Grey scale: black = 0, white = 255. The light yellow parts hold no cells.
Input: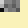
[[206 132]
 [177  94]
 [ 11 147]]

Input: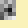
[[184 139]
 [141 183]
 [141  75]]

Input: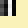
[[95 36]
 [67 12]
 [88 29]]

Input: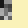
[[ 23 146]
 [ 23  84]
 [166 117]]

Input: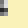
[[117 215]
 [142 222]
 [ 41  78]]

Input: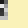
[[ 25 102]
 [232 157]
 [ 50 205]]
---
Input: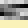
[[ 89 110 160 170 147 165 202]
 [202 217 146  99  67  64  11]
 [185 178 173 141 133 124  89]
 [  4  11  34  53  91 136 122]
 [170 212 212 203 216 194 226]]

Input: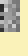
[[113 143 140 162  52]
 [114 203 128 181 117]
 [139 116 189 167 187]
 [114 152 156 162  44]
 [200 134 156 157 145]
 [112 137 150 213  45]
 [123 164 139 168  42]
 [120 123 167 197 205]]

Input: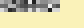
[[213 214  28 165 171 219 123 216 108 142 163  65  42 166 218]
 [ 79 106 239 111 111 113  94 104  76  82 110 179 186 104 107]
 [177 177 161 140 142 181  32 231  54  95 144  52 156 147 176]]

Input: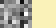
[[162 234  48 150 119 162 148  91]
 [162  66  40 181 222  65 183 162]
 [102 125 111 134 168 111 216  95]
 [144 254  29 117 104 162 206 141]
 [ 94 174  97 141 121 143 171 120]
 [154 100 136 154 169 170 146 208]
 [102 175  14 202 137 125 139  63]]

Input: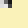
[[ 67 231 222]
 [ 23 104 214]]

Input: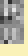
[[159 158 154 194  62 160]
 [136 158 188 115 182 115]
 [134 151 189 144 182 125]
 [127 158 194 138 186 123]
 [144 144 139 142 139 144]
 [165 132 136 112 116  76]
 [177 191 138  45 109  53]
 [160 107 155 114 219 106]
 [158 151 228 134 207 121]
 [126 151 190 156 182 132]
 [151 117 122  48 187 116]]
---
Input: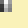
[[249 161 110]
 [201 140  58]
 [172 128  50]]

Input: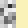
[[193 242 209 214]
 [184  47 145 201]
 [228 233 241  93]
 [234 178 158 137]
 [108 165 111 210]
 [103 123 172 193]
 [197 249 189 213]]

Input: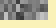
[[144 109 141  62 153 146 124 129 124 161 145 116]
 [ 97 137  90 178  69  88 103 128 123  90 104 137]
 [ 87 135  92 174 113  94 102 133 110  82  97 141]
 [191 110 141  62  80 143 133 112 165 193 177 100]
 [192 114 136  69  57 133 129 113 168 193 177 103]]

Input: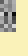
[[182 139 174  97]
 [144 131 168 164]
 [171 139 167 112]
 [ 44 179  11 209]
 [ 98 169  64 156]
 [ 96 161  79 172]
 [195 123 213 108]
 [116 152 108 161]]

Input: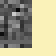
[[ 74 138 130 117  60  74  82 121]
 [120  60  87 104 164 109  94  69]
 [ 87  80  67   6  91  59 131  95]
 [ 73  83 202 159 128  93 105  82]
 [ 60 101 102  61  84 109  77 162]
 [ 64 136 127 116  54  73  76 121]
 [ 39 100 139 154  49  95  96  70]
 [ 57 137 100  96  58  90 104 102]
 [ 47 109  72 105  90  69  74  14]
 [ 57  99  69 100  83 101  91  71]
 [102 100 102 101 101 100 101 101]
 [ 49 134 128 119  44  72  71 122]]

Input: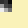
[[ 58  11  47]
 [ 71  56 156]
 [172 111 239]]

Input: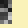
[[ 35  99  26]
 [ 30 132  46]
 [129  26 146]
 [ 61 172  59]
 [ 78 202  69]
 [183  94 117]]

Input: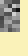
[[106 106  71  70 180]
 [135  61 198 160 140]
 [190 189  62  16 119]
 [ 82  78 208 162 120]
 [138 126 159 153  68]
 [160 167 106 101  79]
 [138 108 159 157  84]
 [149  83 114 133 136]]

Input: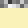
[[193  58 129 110 202 126 127]
 [150 246 229 199 102 176 108]]
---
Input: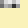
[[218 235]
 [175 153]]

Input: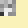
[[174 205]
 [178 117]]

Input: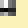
[[252 119]
 [249 118]]

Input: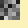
[[111 142]
 [145  21]]

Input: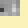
[[154 153]
 [148 154]]

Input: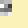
[[189 188]
 [154  63]]

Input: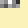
[[140 253]
 [ 83 169]]

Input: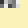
[[199 150]
 [237  73]]
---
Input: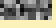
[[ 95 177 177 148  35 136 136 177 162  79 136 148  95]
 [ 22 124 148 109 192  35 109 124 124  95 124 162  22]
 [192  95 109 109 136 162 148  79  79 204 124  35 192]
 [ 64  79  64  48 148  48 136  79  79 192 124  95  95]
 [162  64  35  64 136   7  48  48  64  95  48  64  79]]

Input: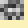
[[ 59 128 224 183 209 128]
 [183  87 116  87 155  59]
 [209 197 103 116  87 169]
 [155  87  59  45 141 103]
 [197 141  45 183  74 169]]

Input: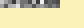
[[159  87 173 185 226 115 143 143  87 143 159 128 100 128 100]
 [198 159 128  59 173 115 115  74 185  59 238  74 100  87  74]]

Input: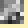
[[118 187 172 172 203 131]
 [105 131 160 203 187 131]
 [105 145 145 145 219 105]
 [160 187 131 105  46 234]
 [234 160  73 187  73  89]
 [ 89  73  31  61  73 145]]

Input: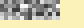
[[220 151 220 178 166 236 127  77 220 194 207 151 178 220 207]
 [101 101 194  61  61 194 166  89 194 127 114 139 207 127 151]
 [178 101 178 101 139 178  77 101 166  89 220 166 178 151 114]
 [194 151 166 127 207 114 114  77 166  61  61 178  61 207  61]
 [ 89 151 151 139  89 249 249 166 114 127 114  61 101 139 249]]

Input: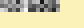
[[109 124 163 137 163 150 205 109  81 109 137  65 124  81 109]
 [150 179 124 179  49 179 218 124 179 193  22 163 124  95 193]
 [218 193  81 137  65 193 245  65  65 150  37 150  95  37 163]]

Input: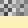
[[182  67 221 168 128 113 155]
 [207  82 194 155 168  97 168]
 [128 221  97 207 155 182 128]
 [113 182  82 221 141 194 155]]
